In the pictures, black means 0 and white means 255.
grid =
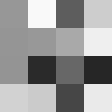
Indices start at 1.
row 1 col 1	151
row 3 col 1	148
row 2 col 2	152
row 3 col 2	42
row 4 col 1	210

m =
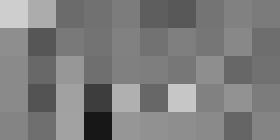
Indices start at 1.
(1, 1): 206
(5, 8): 138
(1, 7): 88
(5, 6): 145
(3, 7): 119
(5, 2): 111
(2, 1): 142
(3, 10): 113
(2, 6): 114
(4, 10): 124
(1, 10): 123
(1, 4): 113
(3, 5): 128
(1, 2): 172

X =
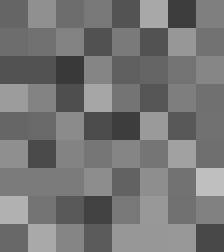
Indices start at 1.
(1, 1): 101
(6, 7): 161
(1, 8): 127
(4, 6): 85
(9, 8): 72
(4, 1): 156
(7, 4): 140
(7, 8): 191
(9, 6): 151
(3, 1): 82
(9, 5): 151
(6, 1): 143
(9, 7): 152
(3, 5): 95
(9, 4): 90
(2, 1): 109
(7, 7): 114
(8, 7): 113
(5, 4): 75
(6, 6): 117
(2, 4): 81
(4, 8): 112

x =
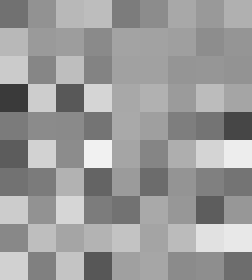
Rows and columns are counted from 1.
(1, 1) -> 113
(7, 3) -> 178
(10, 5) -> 160
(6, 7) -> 174
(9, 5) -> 195
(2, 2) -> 154
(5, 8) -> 116
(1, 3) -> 184
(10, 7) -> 139
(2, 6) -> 162
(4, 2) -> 205
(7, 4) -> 100
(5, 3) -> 138
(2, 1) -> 184
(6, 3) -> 140
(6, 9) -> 237
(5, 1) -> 123
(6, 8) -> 212
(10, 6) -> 166
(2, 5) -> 163
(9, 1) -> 136
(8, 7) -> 151
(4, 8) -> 188
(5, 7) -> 126
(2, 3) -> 157
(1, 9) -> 176
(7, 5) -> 155

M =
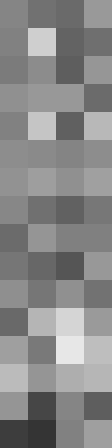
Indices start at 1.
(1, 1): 133
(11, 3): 144
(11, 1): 143
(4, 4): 107
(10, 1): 118
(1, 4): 153
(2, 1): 129
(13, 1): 159
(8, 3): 97
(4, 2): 152
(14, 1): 187
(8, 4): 119
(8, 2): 112
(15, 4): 94
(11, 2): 118
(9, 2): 149
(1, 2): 113
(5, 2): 197
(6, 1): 141

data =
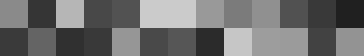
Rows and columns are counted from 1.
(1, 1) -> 138
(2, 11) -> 155
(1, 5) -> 82
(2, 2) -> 100
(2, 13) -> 147
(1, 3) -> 182
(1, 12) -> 57

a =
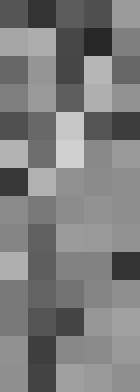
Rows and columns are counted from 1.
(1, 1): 85
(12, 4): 151
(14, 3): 159
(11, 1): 121
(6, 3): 208
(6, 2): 110
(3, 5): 102
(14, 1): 143
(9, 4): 153
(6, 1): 179
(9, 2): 96
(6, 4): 137
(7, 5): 142
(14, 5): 143
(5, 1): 80
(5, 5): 60
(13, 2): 62
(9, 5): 146
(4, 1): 126
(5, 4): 84
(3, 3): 70
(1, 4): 79

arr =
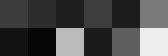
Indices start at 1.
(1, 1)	61
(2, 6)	238
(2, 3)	186
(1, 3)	30

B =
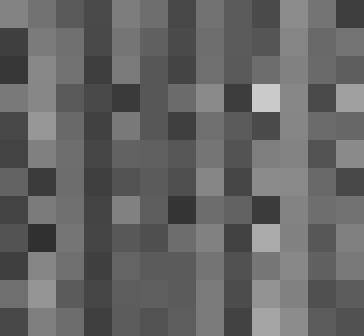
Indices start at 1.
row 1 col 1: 131
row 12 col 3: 109
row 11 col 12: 80
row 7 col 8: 134
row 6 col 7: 87
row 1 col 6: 110
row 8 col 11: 131
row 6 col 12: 82
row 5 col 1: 71
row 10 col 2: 133
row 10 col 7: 91
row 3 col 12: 106
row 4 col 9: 61
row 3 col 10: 109
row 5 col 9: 91
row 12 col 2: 127
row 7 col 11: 137
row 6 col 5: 98
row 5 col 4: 65
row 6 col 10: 126
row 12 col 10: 165
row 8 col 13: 114
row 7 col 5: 82
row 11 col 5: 93
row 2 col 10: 86
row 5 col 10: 75
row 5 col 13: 103
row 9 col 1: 83
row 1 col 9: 91
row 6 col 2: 128
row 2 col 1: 64
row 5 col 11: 134
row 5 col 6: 87
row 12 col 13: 81
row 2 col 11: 133
